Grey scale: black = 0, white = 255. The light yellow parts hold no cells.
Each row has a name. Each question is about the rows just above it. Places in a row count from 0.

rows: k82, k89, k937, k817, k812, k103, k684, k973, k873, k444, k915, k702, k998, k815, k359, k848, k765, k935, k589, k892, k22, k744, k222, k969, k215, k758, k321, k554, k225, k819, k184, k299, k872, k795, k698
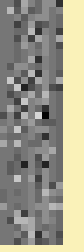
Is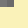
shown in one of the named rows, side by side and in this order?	yes
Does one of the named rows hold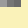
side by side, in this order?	yes

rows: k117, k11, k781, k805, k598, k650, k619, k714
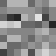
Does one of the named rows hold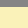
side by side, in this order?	yes
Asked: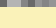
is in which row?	k650
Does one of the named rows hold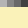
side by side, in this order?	no
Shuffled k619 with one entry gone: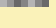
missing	[121]
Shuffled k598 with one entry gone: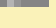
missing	[165]
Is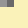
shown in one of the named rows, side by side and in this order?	no
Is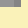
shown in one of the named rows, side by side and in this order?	yes

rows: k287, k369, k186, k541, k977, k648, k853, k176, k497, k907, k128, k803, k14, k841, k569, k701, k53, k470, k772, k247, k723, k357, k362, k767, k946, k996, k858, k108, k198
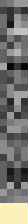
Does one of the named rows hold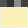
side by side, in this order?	no
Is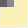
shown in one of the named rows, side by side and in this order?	yes
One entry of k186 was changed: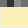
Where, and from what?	2, [153]

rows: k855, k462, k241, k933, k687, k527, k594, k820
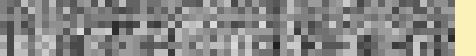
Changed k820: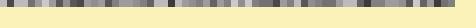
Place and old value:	53, [113]
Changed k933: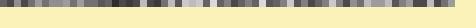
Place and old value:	34, [87]
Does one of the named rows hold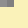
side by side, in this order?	yes
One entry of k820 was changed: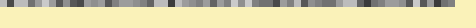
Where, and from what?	60, [99]
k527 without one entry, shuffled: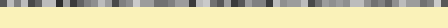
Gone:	[172]
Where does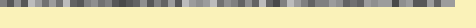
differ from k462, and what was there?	49, [87]

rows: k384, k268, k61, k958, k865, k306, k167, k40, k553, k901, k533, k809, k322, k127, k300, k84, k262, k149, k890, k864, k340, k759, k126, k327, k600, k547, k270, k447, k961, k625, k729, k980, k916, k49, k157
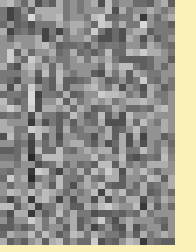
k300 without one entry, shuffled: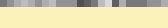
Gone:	[161]
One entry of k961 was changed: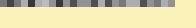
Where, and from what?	8, [68]
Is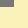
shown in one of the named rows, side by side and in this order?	yes
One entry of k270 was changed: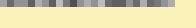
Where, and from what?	0, [146]
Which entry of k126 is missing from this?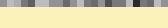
[132]
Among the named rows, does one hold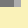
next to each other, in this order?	yes
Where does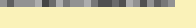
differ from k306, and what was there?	1, [107]

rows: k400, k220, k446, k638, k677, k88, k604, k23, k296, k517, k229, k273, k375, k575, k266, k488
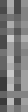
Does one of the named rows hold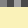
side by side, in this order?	no
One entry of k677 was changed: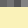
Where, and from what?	1, [131]
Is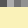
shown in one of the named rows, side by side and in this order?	yes
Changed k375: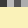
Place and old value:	3, [160]

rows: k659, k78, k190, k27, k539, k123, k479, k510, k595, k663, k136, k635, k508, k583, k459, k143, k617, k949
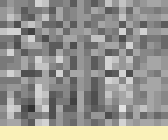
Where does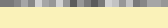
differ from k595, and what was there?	12, [135]
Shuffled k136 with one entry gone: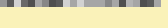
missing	[121]
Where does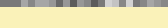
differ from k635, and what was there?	22, [166]
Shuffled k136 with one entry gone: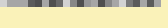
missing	[180]
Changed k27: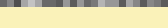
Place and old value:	14, [166]

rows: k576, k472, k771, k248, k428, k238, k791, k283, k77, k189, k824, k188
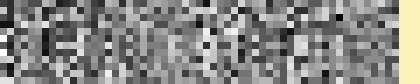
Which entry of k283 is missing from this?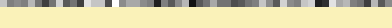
[103]
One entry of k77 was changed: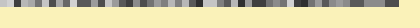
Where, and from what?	9, [89]
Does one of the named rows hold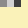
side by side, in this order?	yes

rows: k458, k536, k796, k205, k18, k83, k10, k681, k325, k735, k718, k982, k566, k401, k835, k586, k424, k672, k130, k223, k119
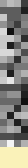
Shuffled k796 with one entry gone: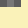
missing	[200]
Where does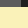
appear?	k536
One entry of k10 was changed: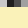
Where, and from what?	2, [93]
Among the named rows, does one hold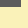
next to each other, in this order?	yes
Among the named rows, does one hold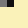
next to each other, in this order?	no
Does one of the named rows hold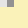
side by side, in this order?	yes
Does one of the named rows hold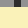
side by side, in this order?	yes

